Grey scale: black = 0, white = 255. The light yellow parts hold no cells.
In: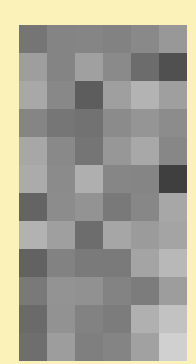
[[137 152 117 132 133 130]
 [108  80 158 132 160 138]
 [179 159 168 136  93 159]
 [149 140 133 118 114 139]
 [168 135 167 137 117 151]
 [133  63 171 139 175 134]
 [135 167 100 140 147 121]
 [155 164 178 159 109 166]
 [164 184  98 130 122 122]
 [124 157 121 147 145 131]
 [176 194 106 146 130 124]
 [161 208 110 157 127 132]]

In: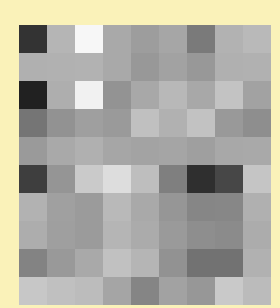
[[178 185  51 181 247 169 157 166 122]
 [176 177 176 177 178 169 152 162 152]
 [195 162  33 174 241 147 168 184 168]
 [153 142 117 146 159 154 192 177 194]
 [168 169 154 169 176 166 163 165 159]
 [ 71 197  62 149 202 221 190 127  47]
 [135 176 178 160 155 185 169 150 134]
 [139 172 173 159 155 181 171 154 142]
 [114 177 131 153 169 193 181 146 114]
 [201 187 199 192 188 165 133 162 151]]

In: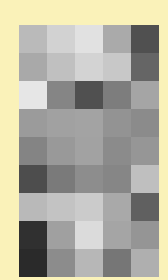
[[170  80 186 210 225]
 [200 101 169 192 211]
 [125 165 230 133  80]
 [147 139 155 161 163]
 [139 150 132 153 162]
 [134 191  77 122 141]
 [169  96 185 195 203]
 [165 149  48 160 219]
 [118 175  42 140 183]]

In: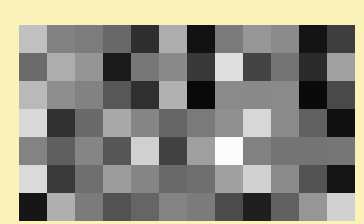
[[ 20  62 192 130 124 104  46 173  18 122 150 139]
 [ 43 161 107 173 149  26 119 137  57 223  67 116]
 [ 10  73 185 142 130  87  47 177   9 138 137 138]
 [ 96  16 217  50 106 169 133 101 122 143 215 139]
 [116 118 131  95 133  86 208  65 159 252 129 116]
 [ 83  21 218  58 111 156 133 105 111 160 209 139]
 [150 209  22 175 123  82 101 131 123  75  31  97]]

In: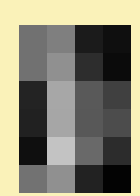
[[ 27  15 113 127]
 [ 45  11 113 144]
 [ 89  64  35 167]
 [ 88  76  33 166]
 [105  44  15 195]
 [ 34   3 114 144]]

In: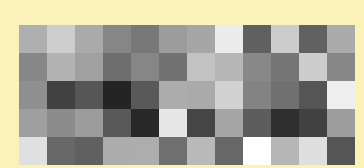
[[ 97 171 175 206 170 134 120 156 166 236  96 204]
 [205 135 135 179 160 110 134 114 194 182 136 117]
 [ 85 238 143  65  86  36  89 172 170 210 131 112]
 [ 65 158 159 140 156  89  40 231  69 166  93  46]
 [223  85 224 104  96 172 173 111 185 103 254 182]]
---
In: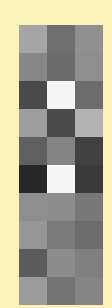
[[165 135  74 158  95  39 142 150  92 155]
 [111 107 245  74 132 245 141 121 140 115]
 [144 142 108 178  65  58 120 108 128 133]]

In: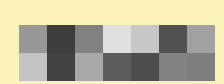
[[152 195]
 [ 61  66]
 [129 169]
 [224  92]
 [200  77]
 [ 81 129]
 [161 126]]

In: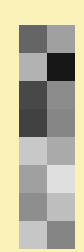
[[101 178  72  65 200 160 142 198]
 [160  23 140 134 170 223 190 133]]

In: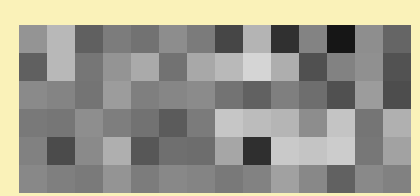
[[148  96 138 121 129 136]
 [184 184 132 118  75 127]
 [ 96 118 116 142 138 122]
 [124 148 156 126 175 148]
 [114 170 127 114  87 124]
 [141 114 134  91 111 136]
 [123 168 139 123 109 132]
 [ 70 185 115 198 166 121]
 [180 213  97 188  47 130]
 [ 48 174 127 181 201 161]
 [131  80 110 141 196 136]
 [ 22 130  80 196 204  97]
 [142 144 156 117 119 137]
 [101  82  77 176 162 129]]

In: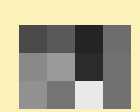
[[ 73 137 145]
 [ 89 154 116]
 [ 36  43 233]
 [109 113 113]]

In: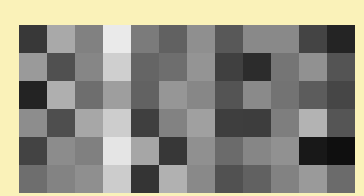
[[ 56 154  35 141  67 110]
 [169  80 175  78 140 131]
 [129 134 110 167 128 143]
 [234 207 158 205 229 204]
 [123 101  98  63 166  52]
 [ 97 110 150 130  55 177]
 [143 148 135 160 144 137]
 [ 88  64  84  62 107  81]
 [137  44 138  61 134  97]
 [137 117 115 126 145 130]
 [ 68 145  92 179  24 154]
 [ 36  84  70  85  15 107]]

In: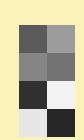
[[ 91 133  48 231]
 [156 115 243  38]]

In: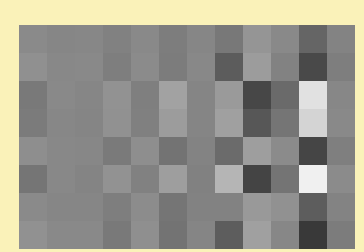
[[138 144 121 123 142 117 138 145]
 [134 136 137 135 136 136 134 137]
 [135 137 134 133 135 132 134 137]
 [129 126 146 145 122 146 126 121]
 [137 139 127 128 142 129 140 143]
 [125 124 162 156 115 158 117 115]
 [134 136 133 133 131 129 130 133]
 [120  92 154 160 107 181 130  93]
 [149 156  71  87 158  68 153 160]
 [137 130 106 117 139 116 145 135]
 [101  73 225 212  69 240  93  57]
 [131 126 135 137 127 139 131 124]]
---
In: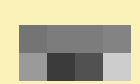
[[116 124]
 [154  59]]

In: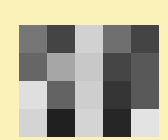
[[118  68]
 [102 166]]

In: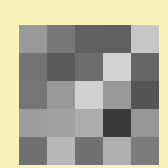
[[153 120]
 [115  92]]

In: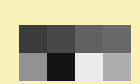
[[ 60  72]
 [146  20]]

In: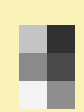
[[196  49]
 [138  73]]

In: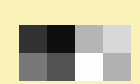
[[ 50  15]
 [120  82]]
